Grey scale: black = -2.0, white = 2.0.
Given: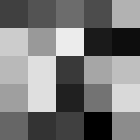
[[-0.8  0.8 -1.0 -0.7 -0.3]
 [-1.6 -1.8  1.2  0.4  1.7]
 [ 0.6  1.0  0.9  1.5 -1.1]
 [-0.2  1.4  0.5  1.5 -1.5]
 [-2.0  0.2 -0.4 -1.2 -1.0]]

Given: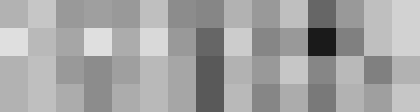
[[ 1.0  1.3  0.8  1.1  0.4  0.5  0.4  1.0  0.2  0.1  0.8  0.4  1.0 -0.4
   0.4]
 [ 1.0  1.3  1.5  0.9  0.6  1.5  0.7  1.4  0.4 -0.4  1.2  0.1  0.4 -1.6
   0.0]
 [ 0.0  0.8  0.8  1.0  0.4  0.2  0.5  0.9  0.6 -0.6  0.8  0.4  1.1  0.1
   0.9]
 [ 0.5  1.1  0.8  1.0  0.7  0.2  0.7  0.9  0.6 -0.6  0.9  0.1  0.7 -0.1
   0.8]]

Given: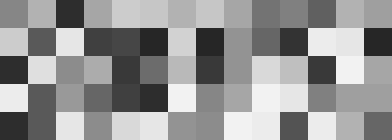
[[ 0.8  0.5  0.1  0.8 -1.3  0.6  1.2  1.1  0.8  1.1  0.6 -0.2  0.0 -0.5]
 [ 1.6 -1.4  1.2 -0.6  1.6 -1.0 -0.9 -1.4  1.3 -1.4  0.3 -0.4 -1.2  1.7]
 [ 1.8  0.6 -1.3  1.5  0.2  0.7 -1.1 -0.3  0.9 -1.1  0.3  1.4  1.0 -1.1]
 [ 0.5  0.5  1.7 -0.6  0.4 -0.4 -1.0 -1.3  1.8  0.1  0.6  1.8  1.6  0.0]
 [ 0.8 -0.4 -1.3 -0.6  1.6  0.2  1.4  1.6  0.3  0.2  1.8  1.7 -0.7  1.7]]

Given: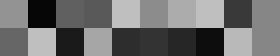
[[-1.1  0.1  0.3 -1.9 -0.5 -0.6  1.0  0.2  0.7  1.0]
 [ 0.9  0.1 -0.4  1.0 -1.6  0.6 -1.3 -1.2 -1.4 -1.8]]

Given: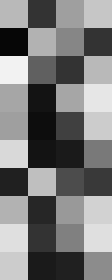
[[ 0.5  1.1  0.9 -1.2]
 [ 0.1 -1.2 -1.9  0.8]
 [-1.2  0.9  1.8 -0.5]
 [ 0.6  1.6  0.6 -1.7]
 [-1.0  1.2  0.5 -1.8]
 [-1.6 -0.1  1.4 -1.7]
 [-0.8 -1.1 -1.5  1.0]
 [ 0.4  1.3  0.8 -1.4]
 [ 0.0  1.5  1.5 -1.2]
 [-1.5  0.2  1.2 -1.6]]

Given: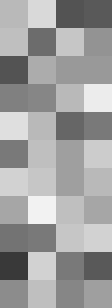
[[-0.7 -0.6  0.9  1.4]
 [ 1.1  0.3  1.0 -0.3]
 [ 0.4  0.4 -0.7  0.7]
 [ 0.9  1.7  0.0  0.1]
 [-0.4 -0.1  1.5  0.9]
 [ 0.5  1.2 -0.1  1.0]
 [ 0.5  0.9  1.3  1.1]
 [ 1.0  0.6  0.6  1.8]
 [ 1.1  1.3 -0.2 -0.1]
 [-0.1 -0.6 -1.1  1.3]
 [ 0.1  0.5  0.2  1.0]]

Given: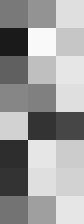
[[ 0.3  1.5 -0.1]
 [ 1.9  1.1 -1.6]
 [ 1.0  1.6 -0.5]
 [ 0.0  1.5  0.1]
 [-1.2 -0.9  1.3]
 [ 1.6  1.2 -1.3]
 [ 1.5  1.3 -1.2]
 [ 0.5  1.6 -0.2]]
